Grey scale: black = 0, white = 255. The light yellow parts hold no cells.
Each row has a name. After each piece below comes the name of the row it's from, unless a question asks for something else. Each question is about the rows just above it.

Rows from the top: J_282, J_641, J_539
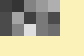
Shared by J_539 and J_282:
[131]
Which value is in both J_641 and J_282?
[64]
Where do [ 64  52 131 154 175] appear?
J_282

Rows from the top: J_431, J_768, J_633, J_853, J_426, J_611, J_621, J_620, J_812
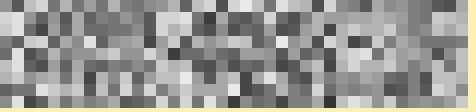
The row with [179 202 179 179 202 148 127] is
J_633
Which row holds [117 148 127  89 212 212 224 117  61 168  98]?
J_768
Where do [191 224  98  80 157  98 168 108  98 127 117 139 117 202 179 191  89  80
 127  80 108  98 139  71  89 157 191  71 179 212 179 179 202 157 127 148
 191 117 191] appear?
J_611

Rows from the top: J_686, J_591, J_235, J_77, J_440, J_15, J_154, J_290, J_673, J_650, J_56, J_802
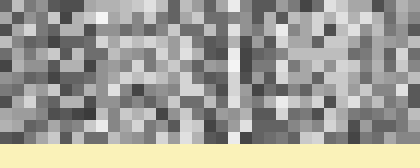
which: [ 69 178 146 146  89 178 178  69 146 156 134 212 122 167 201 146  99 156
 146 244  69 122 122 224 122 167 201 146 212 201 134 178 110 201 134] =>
J_15
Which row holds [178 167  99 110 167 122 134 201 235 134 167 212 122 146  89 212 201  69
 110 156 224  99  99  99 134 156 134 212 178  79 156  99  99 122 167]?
J_56

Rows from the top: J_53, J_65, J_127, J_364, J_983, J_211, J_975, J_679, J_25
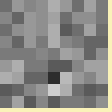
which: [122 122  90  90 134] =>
J_211
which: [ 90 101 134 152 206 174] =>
J_679

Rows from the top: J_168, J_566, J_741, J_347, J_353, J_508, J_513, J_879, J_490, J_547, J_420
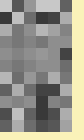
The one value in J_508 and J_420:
[109]
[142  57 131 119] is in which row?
J_490
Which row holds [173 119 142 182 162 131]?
J_741
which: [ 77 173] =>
J_547
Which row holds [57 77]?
J_547
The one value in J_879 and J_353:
[67]
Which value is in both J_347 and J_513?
[119]

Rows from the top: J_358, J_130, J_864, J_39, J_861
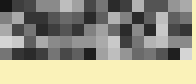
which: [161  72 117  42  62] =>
J_358
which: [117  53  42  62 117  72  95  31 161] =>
J_861

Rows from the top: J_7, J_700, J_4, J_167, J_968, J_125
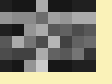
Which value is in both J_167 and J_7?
[171]
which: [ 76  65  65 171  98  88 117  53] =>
J_968
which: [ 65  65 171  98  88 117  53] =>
J_968
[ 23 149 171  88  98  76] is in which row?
J_4
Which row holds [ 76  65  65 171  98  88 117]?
J_968

